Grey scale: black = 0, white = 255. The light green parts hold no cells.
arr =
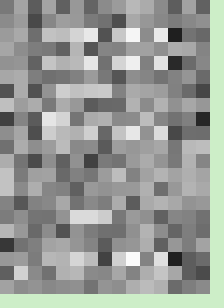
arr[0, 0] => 121
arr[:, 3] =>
[164, 135, 194, 121, 196, 112, 147, 121, 229, 205, 156, 142, 162, 134, 136, 115, 140, 163, 183, 113, 136]
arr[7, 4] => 172
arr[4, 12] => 41
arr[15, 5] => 218
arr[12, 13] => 175
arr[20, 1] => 140
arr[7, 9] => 178
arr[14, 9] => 92
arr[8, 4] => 212
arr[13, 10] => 176
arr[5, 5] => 129
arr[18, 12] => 32
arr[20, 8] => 142
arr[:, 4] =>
[96, 158, 189, 97, 177, 116, 206, 172, 212, 185, 187, 96, 105, 129, 168, 147, 82, 168, 179, 177, 141]
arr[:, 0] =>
[121, 139, 155, 166, 146, 167, 82, 191, 65, 142, 112, 173, 194, 194, 131, 124, 182, 55, 152, 95, 162]
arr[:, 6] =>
[100, 122, 232, 85, 230, 155, 199, 91, 171, 207, 140, 65, 118, 153, 137, 218, 124, 132, 188, 138, 115]
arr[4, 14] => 135
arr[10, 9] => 151
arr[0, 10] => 171
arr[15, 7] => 204
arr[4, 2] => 98
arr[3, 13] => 168
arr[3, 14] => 132
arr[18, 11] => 223
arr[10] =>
[112, 172, 142, 156, 187, 137, 140, 90, 158, 151, 159, 167, 119, 185, 189]
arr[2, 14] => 104
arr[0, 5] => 152
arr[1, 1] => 155
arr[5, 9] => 142
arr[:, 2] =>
[92, 73, 110, 125, 98, 126, 81, 172, 91, 78, 142, 75, 160, 174, 130, 116, 105, 127, 124, 138, 147]

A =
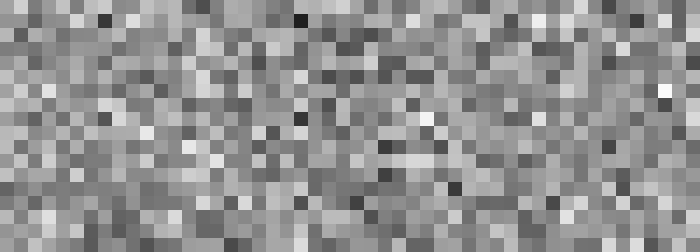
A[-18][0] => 163
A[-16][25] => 95
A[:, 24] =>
[208, 140, 134, 81, 156, 106, 110, 185, 181, 96, 138, 124, 125, 118, 113, 187, 153, 123]
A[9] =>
[184, 192, 137, 148, 180, 133, 191, 167, 171, 172, 232, 144, 134, 98, 151, 189, 120, 132, 210, 85, 176, 213, 145, 122, 96, 157, 129, 186, 188, 160, 100, 204, 148, 177, 151, 168, 155, 165, 135, 149, 136, 181, 137, 122, 132, 162, 124, 142, 87, 171]
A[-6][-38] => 173
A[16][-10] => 160
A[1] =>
[147, 148, 100, 140, 143, 213, 165, 56, 156, 221, 175, 148, 183, 160, 152, 119, 167, 170, 143, 104, 124, 31, 160, 122, 140, 133, 174, 178, 137, 221, 169, 113, 127, 195, 195, 169, 83, 164, 238, 160, 219, 177, 171, 133, 116, 60, 142, 224, 98, 188]
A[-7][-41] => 155
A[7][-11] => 116
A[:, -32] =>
[149, 143, 166, 106, 79, 122, 145, 150, 153, 210, 93, 193, 111, 142, 118, 153, 129, 142]
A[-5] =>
[100, 122, 143, 120, 125, 119, 130, 127, 131, 149, 111, 117, 148, 154, 165, 145, 177, 167, 142, 184, 168, 200, 105, 130, 118, 116, 99, 115, 113, 146, 131, 189, 58, 180, 169, 175, 118, 123, 154, 181, 127, 140, 141, 198, 81, 174, 196, 173, 147, 130]
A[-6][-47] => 167
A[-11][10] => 126
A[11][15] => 227
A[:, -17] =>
[117, 195, 149, 134, 155, 118, 143, 102, 170, 177, 119, 182, 174, 180, 130, 111, 127, 116]
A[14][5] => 149
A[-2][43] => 160
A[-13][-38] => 129
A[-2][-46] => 160
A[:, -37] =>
[110, 160, 125, 135, 205, 160, 165, 98, 149, 98, 231, 136, 206, 154, 135, 132, 144, 157]
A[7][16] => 102
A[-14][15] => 154
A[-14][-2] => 160
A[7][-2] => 145
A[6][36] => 138
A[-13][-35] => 119
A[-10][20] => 161
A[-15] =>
[125, 129, 116, 139, 128, 152, 150, 147, 113, 132, 147, 155, 96, 135, 204, 193, 110, 184, 106, 202, 180, 100, 147, 166, 81, 89, 178, 135, 139, 135, 117, 151, 166, 134, 93, 127, 152, 191, 86, 95, 109, 180, 148, 118, 217, 114, 114, 156, 187, 115]
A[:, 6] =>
[189, 165, 136, 150, 140, 143, 118, 154, 139, 191, 121, 124, 117, 130, 166, 113, 91, 90]
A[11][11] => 118
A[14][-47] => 154
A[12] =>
[192, 147, 167, 167, 118, 206, 117, 148, 182, 137, 137, 156, 173, 206, 199, 123, 178, 138, 111, 101, 138, 150, 106, 115, 125, 138, 158, 64, 106, 178, 159, 113, 141, 174, 189, 159, 123, 144, 157, 168, 159, 118, 166, 126, 92, 136, 166, 159, 136, 153]
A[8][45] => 103

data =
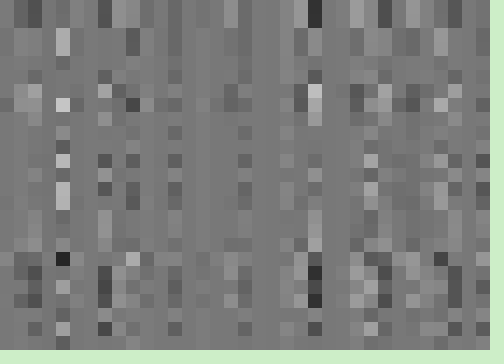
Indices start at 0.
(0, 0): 122
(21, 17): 107
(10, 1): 123
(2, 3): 117
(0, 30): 129
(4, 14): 124
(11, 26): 164
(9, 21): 119
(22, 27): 119
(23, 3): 117
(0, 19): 120
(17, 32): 135
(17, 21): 104
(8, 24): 121
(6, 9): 113
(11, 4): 183
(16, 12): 128
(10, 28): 120
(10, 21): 119
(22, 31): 113
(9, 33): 120
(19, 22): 48
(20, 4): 158
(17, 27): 144
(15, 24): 121
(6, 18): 121
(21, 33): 120
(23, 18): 121
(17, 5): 118
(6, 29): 95
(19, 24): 126
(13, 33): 120
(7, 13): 120
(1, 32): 86
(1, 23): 120
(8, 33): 120
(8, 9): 120
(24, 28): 120

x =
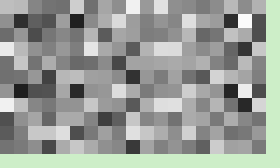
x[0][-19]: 190
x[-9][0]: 108
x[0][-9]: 153
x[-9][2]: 76
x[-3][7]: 62
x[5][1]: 115
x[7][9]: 89
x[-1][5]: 199
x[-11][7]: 166
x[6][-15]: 167
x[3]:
[234, 185, 145, 128, 152, 126, 229, 169, 149, 91, 179, 220, 219, 159, 139, 158, 101, 53, 199]
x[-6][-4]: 211
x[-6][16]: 181
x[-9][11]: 128
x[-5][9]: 171
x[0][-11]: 142
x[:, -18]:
[186, 47, 150, 185, 198, 115, 31, 191, 144, 126, 122]
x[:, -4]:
[140, 156, 117, 158, 130, 211, 148, 181, 121, 163, 204]
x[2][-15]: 135
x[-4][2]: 134
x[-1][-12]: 144
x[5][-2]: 164
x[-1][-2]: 164
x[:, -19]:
[190, 144, 108, 234, 113, 112, 148, 241, 80, 91, 115]
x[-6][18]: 127
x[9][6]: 121
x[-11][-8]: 225
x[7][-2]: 40
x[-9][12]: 145
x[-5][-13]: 146
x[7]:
[241, 191, 134, 120, 146, 147, 199, 155, 147, 89, 175, 222, 224, 172, 133, 181, 115, 40, 213]
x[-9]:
[108, 150, 76, 118, 135, 115, 181, 91, 166, 158, 125, 128, 145, 184, 103, 117, 193, 171, 78]
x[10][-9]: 163

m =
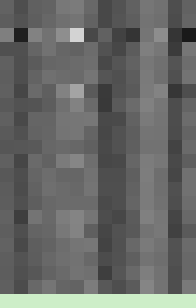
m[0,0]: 98
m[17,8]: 81
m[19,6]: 112
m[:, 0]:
[98, 93, 127, 80, 96, 94, 96, 89, 96, 90, 86, 96, 88, 92, 93, 98, 94, 98, 94, 93, 95]
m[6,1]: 70
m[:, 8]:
[83, 85, 66, 71, 85, 80, 82, 90, 74, 82, 82, 73, 78, 79, 79, 71, 82, 81, 82, 86, 78]
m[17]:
[98, 73, 94, 99, 109, 117, 119, 67, 81, 104, 122, 114, 82, 107]
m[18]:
[94, 83, 93, 104, 111, 114, 104, 76, 82, 95, 115, 110, 81, 104]
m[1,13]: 101
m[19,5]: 115
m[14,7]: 74
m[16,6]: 95
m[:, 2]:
[96, 94, 130, 101, 91, 99, 106, 84, 101, 99, 89, 106, 101, 98, 94, 116, 100, 94, 93, 87, 104]
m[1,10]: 115
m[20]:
[95, 76, 104, 117, 101, 99, 124, 88, 78, 91, 133, 115, 78, 121]
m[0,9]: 97
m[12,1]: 78
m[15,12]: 69
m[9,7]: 71
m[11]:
[96, 70, 106, 98, 123, 134, 110, 71, 73, 102, 124, 119, 73, 94]
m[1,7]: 72
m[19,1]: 80
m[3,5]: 98
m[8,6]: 119
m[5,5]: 106
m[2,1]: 31
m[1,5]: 116

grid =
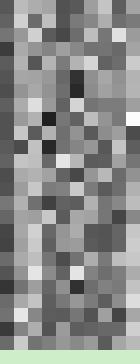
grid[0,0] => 88
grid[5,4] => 104
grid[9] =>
[82, 199, 91, 178, 111, 147, 90, 141, 158, 76]
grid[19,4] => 98
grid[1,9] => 122
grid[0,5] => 89
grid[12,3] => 162
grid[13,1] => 157
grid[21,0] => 107
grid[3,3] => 132
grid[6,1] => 148
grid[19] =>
[84, 147, 229, 139, 98, 228, 130, 110, 126, 172]
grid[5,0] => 84
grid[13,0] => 82
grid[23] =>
[58, 132, 174, 84, 155, 94, 99, 104, 105, 207]
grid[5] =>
[84, 166, 163, 152, 104, 50, 144, 167, 145, 179]
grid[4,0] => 92
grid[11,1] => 196
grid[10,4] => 114
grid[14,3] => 65
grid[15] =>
[102, 163, 159, 199, 91, 167, 162, 118, 69, 136]
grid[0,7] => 196
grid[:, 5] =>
[89, 122, 109, 136, 179, 50, 41, 212, 98, 147, 133, 182, 72, 201, 93, 167, 172, 156, 114, 228, 49, 151, 118, 94, 137]
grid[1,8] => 111
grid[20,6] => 110
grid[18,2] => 190
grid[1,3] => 190
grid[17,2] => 202
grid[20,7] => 129
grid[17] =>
[67, 160, 202, 96, 152, 156, 91, 85, 100, 204]
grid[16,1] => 167
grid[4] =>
[92, 178, 86, 180, 123, 179, 213, 98, 109, 203]
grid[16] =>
[70, 167, 209, 104, 149, 172, 87, 84, 101, 198]
